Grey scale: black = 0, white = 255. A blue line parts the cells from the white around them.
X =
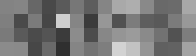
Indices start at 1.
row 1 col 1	131
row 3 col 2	90
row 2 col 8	151
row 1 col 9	169
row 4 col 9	210
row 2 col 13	123
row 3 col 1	122
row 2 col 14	152
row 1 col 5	90
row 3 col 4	84
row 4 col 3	71
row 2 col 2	74
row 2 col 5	207
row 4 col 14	163
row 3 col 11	138

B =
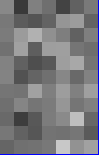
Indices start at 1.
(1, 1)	136
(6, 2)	82
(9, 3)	88
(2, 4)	99
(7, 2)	115
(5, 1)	130
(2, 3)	84
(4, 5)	159
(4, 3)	94
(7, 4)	127
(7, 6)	128
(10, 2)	98
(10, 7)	90
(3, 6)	97
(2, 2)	92
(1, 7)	121
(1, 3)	128
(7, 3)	161
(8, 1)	111
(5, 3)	78
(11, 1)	101
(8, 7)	128
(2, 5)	149
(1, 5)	67

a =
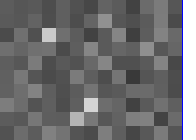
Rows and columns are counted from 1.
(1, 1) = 92
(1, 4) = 77
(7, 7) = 116
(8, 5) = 77
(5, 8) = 134
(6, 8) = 77
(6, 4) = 75
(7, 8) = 86
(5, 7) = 104
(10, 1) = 82
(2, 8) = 145
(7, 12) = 96
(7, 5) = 79
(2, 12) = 124
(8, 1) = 125
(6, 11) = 85
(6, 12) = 95
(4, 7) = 134
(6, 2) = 120
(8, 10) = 65
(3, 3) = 80
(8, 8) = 109
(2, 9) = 86
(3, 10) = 63
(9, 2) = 88
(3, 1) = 75
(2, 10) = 79
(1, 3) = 89
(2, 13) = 75
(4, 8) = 90
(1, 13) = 86
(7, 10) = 107
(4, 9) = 102
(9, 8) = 87

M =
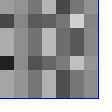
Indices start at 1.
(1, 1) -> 157
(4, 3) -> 114
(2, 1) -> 71
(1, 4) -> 181
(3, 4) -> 185
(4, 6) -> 88
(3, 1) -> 172
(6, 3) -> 118
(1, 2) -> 146
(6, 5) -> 78
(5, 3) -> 82
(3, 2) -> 143
